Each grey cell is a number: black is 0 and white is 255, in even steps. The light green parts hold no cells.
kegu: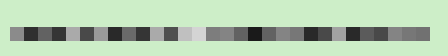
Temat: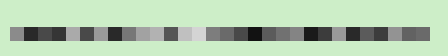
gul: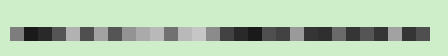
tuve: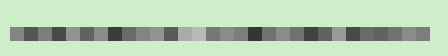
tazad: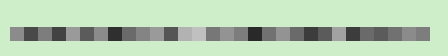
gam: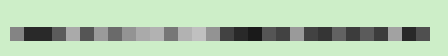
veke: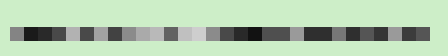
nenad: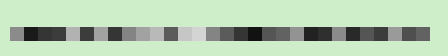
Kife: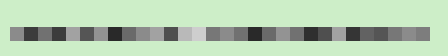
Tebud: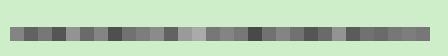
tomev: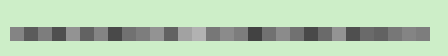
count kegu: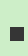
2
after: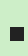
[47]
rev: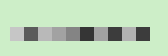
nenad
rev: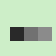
Kife

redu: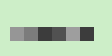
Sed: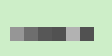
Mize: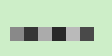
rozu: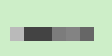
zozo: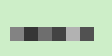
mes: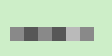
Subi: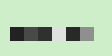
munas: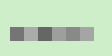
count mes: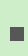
2
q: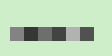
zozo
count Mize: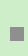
0
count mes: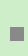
3
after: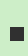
[224]
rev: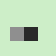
Subi
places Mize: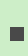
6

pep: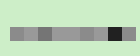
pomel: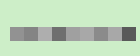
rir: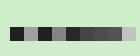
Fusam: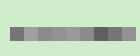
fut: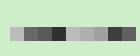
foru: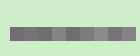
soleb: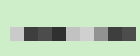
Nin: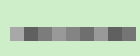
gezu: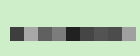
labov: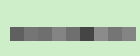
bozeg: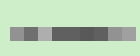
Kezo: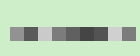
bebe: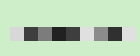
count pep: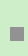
0
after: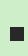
[69]
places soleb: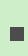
3 9
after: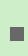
[89]
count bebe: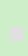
2

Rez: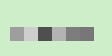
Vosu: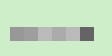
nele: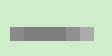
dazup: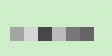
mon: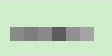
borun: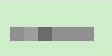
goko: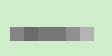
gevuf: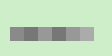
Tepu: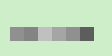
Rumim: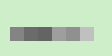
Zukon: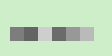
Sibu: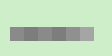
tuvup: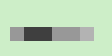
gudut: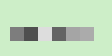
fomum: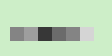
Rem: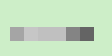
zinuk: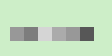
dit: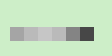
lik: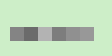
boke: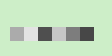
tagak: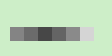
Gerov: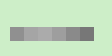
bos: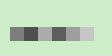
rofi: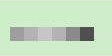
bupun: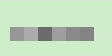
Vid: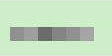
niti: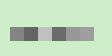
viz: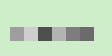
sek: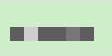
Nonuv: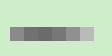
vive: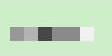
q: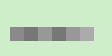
gevuf
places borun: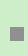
1 4 5 6
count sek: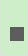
4
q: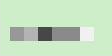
vive
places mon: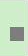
2
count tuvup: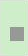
3
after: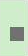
[107]

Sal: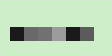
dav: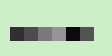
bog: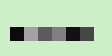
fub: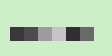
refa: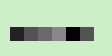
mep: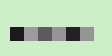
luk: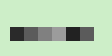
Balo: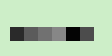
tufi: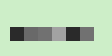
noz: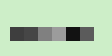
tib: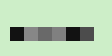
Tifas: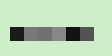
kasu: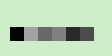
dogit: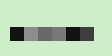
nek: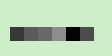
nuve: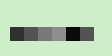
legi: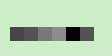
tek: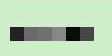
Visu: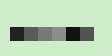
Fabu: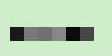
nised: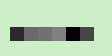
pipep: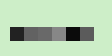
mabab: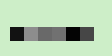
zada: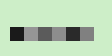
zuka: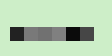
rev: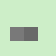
dogit
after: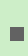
[105]

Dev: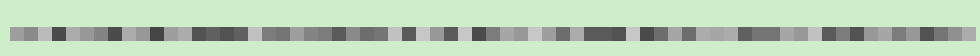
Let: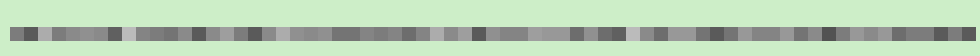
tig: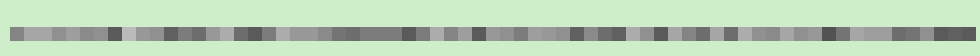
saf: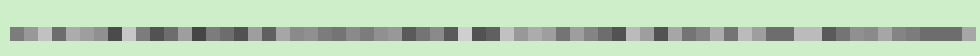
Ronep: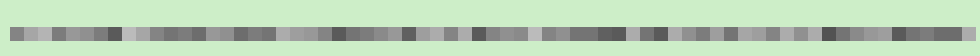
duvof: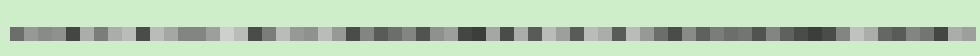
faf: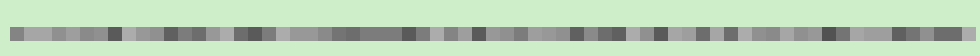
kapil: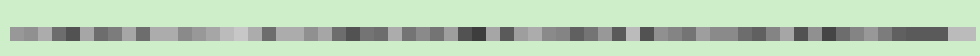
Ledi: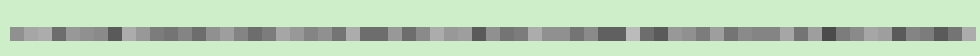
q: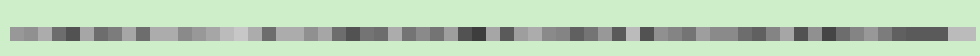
kapil
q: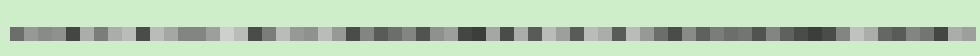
duvof
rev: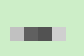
saf
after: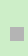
[124]
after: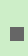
[90]
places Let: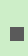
2 14 18 34 51 67 69
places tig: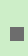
14 17 25 43 50 52 64

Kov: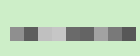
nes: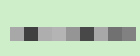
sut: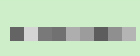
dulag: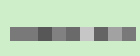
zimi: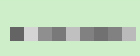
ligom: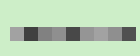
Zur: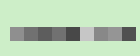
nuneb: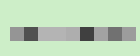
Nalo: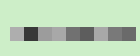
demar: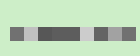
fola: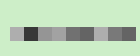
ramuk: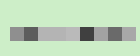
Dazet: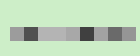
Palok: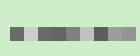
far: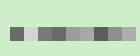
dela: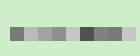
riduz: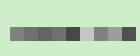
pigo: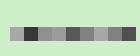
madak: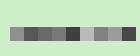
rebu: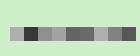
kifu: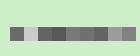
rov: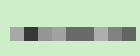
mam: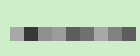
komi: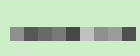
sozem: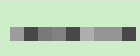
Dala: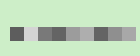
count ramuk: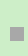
1
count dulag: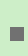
0
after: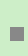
[149]
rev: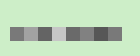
dulag
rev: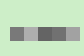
fola

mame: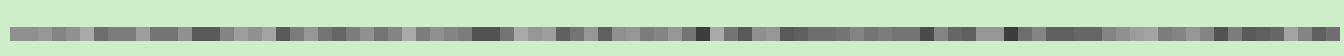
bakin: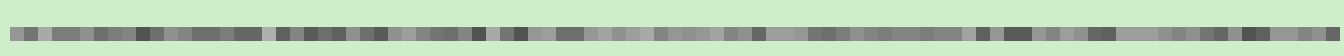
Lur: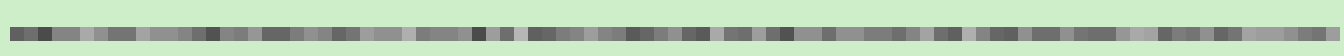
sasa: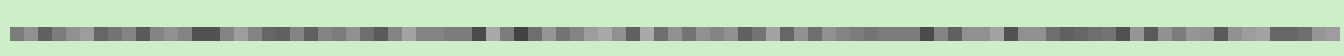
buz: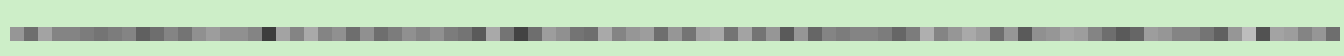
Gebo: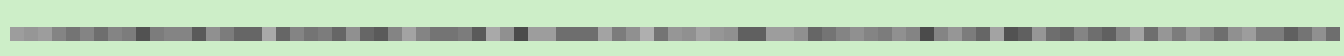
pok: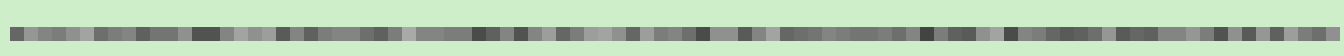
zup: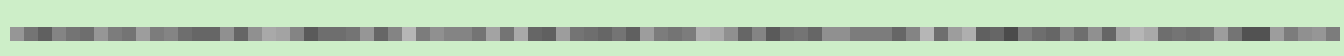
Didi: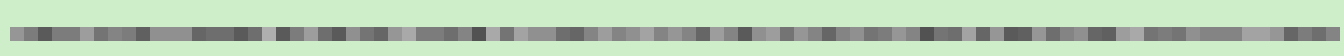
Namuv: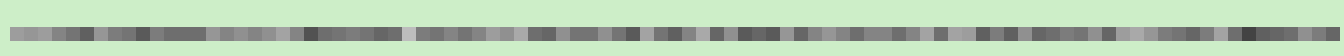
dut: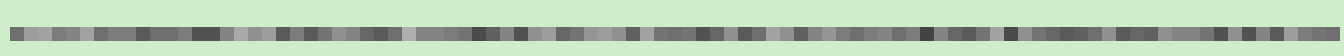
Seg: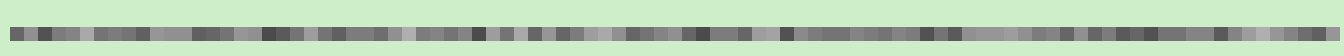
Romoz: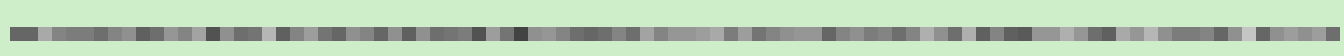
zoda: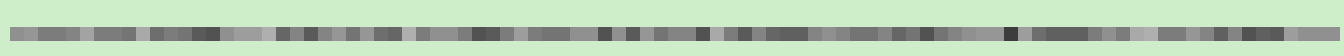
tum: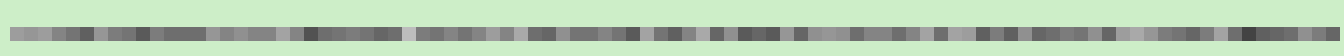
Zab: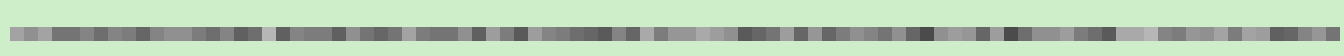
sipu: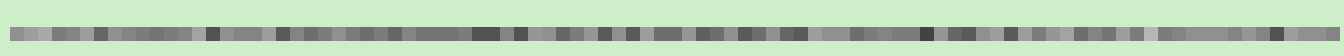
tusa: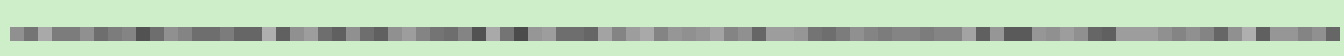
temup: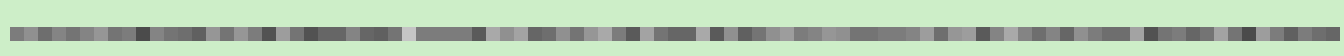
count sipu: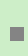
14
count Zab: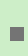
9
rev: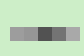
bakin
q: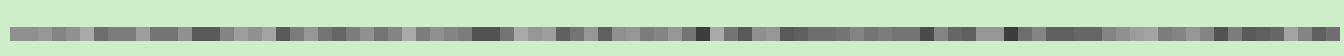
mame
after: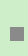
[124]
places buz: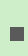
34 56 73 80

